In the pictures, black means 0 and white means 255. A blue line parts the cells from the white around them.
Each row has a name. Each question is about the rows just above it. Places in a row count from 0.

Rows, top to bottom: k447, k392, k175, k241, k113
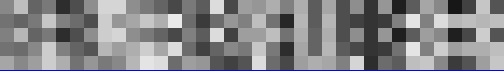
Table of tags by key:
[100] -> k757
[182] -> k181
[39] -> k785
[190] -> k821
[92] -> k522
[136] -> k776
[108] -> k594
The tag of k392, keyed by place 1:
k757
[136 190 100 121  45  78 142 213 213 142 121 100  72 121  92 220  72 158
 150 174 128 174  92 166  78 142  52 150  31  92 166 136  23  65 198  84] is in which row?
k447

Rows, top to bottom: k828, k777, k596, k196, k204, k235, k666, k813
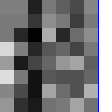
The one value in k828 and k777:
[121]
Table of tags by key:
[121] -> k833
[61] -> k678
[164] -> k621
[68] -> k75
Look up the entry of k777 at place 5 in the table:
k678

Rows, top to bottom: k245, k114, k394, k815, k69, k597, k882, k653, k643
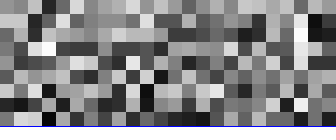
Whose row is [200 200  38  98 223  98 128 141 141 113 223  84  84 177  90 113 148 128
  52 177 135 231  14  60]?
k114
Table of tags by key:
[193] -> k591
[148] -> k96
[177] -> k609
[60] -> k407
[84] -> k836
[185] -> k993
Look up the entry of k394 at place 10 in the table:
k993
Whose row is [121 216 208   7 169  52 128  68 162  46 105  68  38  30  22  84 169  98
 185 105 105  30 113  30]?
k643
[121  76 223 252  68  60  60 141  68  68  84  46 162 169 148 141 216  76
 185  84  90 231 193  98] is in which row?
k815
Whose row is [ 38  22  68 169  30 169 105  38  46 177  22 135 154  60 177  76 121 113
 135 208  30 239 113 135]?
k653
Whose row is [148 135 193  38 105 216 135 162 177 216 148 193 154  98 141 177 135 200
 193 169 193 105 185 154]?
k245

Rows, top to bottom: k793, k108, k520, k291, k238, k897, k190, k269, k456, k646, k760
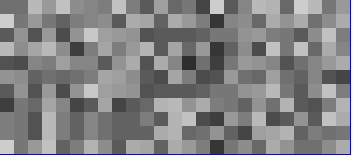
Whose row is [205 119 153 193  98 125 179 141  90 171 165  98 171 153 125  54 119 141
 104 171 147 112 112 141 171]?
k760
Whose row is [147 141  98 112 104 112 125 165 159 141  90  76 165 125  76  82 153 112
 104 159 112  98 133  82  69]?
k897
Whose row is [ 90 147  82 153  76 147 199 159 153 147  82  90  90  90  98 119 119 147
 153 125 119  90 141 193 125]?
k520
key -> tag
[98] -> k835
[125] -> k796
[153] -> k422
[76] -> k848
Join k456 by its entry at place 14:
k848

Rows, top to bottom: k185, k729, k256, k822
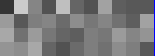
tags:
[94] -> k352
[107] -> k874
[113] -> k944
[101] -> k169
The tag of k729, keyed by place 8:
k944
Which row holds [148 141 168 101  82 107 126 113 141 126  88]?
k822
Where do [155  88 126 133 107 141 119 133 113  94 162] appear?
k729
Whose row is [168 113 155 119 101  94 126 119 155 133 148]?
k256

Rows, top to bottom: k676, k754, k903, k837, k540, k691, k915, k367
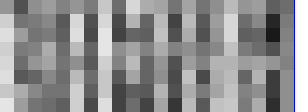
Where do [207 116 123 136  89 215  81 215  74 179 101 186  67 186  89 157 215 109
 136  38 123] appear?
k754
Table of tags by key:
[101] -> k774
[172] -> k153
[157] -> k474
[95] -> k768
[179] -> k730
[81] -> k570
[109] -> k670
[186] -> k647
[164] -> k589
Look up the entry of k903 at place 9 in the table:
k774

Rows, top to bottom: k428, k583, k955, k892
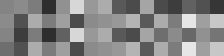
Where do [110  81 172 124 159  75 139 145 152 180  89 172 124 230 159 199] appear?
k892
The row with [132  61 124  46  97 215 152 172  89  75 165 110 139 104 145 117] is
k955

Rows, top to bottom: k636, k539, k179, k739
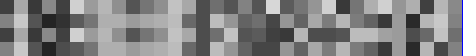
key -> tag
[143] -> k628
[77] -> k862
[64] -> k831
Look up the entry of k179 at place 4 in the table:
k831
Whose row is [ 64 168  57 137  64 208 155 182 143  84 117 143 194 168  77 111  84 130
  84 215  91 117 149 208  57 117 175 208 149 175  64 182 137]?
k636
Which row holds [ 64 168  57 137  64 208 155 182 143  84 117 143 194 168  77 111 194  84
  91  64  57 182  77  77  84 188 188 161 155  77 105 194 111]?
k179
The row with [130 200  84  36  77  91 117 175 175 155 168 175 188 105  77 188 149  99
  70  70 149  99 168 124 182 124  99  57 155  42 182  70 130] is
k739

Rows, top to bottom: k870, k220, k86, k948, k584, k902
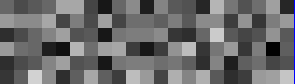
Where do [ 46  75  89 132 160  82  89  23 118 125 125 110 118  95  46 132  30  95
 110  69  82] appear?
k584
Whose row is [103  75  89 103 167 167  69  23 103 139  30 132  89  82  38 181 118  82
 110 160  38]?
k870

